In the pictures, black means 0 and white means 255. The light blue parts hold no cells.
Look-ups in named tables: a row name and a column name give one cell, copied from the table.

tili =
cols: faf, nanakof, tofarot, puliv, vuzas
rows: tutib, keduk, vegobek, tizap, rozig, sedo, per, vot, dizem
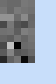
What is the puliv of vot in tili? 93
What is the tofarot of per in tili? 2
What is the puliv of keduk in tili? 116
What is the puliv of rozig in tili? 127
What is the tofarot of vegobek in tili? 108
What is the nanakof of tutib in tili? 105
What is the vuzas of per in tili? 110
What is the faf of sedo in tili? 100
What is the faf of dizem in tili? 39
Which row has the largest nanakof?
per

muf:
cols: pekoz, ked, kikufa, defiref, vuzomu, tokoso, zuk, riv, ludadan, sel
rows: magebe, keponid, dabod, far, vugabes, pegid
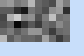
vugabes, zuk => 104
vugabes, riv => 61
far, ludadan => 137
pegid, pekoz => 182
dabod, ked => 175
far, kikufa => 7
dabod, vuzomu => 144
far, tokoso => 59
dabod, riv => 192
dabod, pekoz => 71
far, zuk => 108
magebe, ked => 155
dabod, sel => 120
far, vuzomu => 88
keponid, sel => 46
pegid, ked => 92
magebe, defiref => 133
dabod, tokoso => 80
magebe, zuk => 90
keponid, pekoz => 92

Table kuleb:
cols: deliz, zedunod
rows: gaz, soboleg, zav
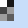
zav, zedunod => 93
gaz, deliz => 253
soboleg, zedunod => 156
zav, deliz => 158
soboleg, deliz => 68
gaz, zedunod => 23

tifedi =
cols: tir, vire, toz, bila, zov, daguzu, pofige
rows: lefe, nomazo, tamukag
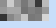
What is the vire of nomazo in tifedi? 167
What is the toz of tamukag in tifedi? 155
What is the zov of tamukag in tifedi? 120
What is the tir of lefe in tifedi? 143
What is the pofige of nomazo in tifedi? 153
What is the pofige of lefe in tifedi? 186
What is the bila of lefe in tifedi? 120
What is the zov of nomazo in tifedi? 128
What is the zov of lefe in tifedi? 147
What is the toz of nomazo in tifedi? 166
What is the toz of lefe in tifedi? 150
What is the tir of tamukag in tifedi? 52
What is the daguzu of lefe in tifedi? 56
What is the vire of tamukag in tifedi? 135
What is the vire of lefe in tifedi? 203
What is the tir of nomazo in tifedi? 153
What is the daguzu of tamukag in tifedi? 125
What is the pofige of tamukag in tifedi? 213
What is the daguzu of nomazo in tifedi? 120
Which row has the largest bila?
tamukag

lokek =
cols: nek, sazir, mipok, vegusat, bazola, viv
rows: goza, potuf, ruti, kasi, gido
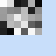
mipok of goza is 22
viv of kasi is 73
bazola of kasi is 96
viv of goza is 7
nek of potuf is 156
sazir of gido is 8
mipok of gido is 247
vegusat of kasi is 230
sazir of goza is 220
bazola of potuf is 32
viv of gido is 171

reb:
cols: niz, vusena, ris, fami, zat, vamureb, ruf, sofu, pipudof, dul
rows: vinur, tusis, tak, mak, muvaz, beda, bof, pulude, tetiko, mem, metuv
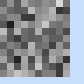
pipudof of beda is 95
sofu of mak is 121
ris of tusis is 92
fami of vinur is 165
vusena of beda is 88
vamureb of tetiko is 169
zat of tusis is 185
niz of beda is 142
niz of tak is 110
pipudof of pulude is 151
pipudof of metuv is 60
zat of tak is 58
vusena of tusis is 104
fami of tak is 59
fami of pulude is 140
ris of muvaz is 177
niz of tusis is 141
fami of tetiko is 168
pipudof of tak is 143
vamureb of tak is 148

